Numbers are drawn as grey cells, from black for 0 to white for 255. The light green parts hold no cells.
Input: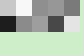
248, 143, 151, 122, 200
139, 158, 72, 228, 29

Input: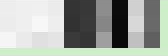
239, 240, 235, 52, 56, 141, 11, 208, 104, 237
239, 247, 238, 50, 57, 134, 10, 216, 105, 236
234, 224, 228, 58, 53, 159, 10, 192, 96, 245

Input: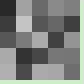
162, 106, 138, 127, 41
196, 86, 103, 63, 60
123, 170, 65, 148, 87
51, 71, 119, 118, 170
74, 170, 167, 110, 176

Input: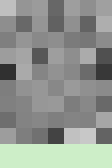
149, 155, 103, 158, 143, 160, 191
104, 149, 97, 144, 99, 174, 142
149, 137, 142, 123, 119, 140, 127
165, 87, 158, 142, 171, 80, 157
170, 133, 146, 136, 107, 56, 48
146, 151, 136, 154, 144, 139, 126
132, 151, 153, 125, 136, 105, 128
131, 135, 127, 132, 130, 166, 110
126, 113, 67, 193, 200, 99, 157

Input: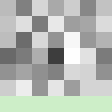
128, 214, 169, 205, 135, 194, 187
223, 123, 232, 158, 166, 219, 195
108, 216, 147, 247, 152, 179, 189
123, 174, 61, 254, 225, 123, 105
164, 144, 129, 216, 211, 145, 146
237, 149, 229, 157, 212, 212, 205

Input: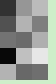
150, 187, 50
179, 126, 81
107, 175, 115
192, 231, 8
104, 111, 179

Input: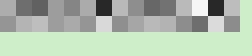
110, 97, 157, 133, 171, 40, 185, 142, 103, 114, 186, 246, 40, 189, 173
180, 190, 157, 170, 149, 217, 143, 166, 185, 179, 141, 110, 219, 140, 149

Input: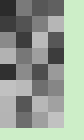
122, 87, 96, 43
83, 127, 182, 61
60, 186, 87, 138
119, 159, 60, 178
139, 78, 154, 48
186, 111, 134, 193
86, 183, 161, 181
109, 159, 193, 180

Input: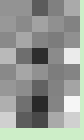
147, 91, 128, 170, 147
138, 162, 144, 130, 152
167, 132, 124, 144, 137
110, 45, 139, 235, 185
166, 145, 125, 132, 137
141, 98, 130, 164, 151
112, 41, 132, 246, 175
92, 72, 169, 208, 208
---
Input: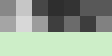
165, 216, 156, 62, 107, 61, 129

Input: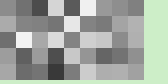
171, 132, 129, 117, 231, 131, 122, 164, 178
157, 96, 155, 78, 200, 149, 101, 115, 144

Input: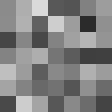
140, 177, 97, 206, 157, 43, 144
131, 161, 174, 117, 92, 63, 64
164, 131, 105, 114, 85, 144, 107

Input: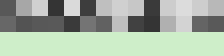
102, 83, 88, 89, 57, 116, 96, 191, 65, 52, 176, 211, 100, 89

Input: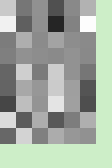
241, 95, 144, 37, 130, 253
127, 145, 141, 138, 146, 137
100, 168, 151, 203, 159, 84
219, 91, 173, 88, 125, 175

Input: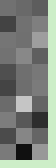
67, 113, 127
114, 136, 95
68, 110, 123
125, 88, 45
122, 16, 152

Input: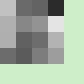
176, 135, 147, 228
108, 91, 125, 157

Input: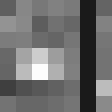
147, 137, 93, 113, 103, 26, 130
104, 164, 204, 157, 125, 26, 115
63, 80, 87, 97, 109, 26, 188
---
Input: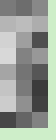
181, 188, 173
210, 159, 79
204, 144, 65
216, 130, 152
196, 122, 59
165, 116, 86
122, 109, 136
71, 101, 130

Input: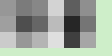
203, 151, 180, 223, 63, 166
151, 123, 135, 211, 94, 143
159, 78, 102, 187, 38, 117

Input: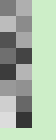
60, 181
124, 175
82, 167
153, 145
188, 139
207, 103
111, 68
220, 53

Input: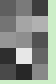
46, 231, 101
116, 165, 177
150, 142, 81
95, 122, 61
73, 39, 136

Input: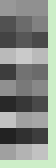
186, 202, 186
160, 179, 194
194, 160, 166
152, 144, 144
144, 121, 136
61, 114, 107
81, 107, 129
67, 87, 73
40, 55, 73
34, 48, 61

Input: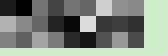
178, 137, 102, 35, 8, 220, 55, 62, 48
129, 96, 164, 123, 41, 21, 82, 152, 75
27, 1, 116, 68, 116, 102, 207, 144, 137

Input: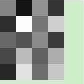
46, 253, 118, 207
39, 226, 110, 199
72, 187, 97, 173
104, 84, 139, 59
133, 20, 146, 52
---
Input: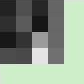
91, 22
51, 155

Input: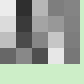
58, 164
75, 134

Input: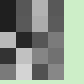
89, 172
38, 86

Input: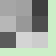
152, 78
212, 204

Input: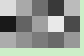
99, 160
145, 123

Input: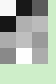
176, 187
191, 154

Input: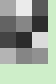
134, 45
43, 219
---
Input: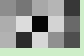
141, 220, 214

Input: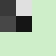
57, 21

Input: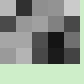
185, 152, 78, 27

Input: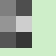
127, 206

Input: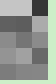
197, 93, 139

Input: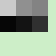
202, 19
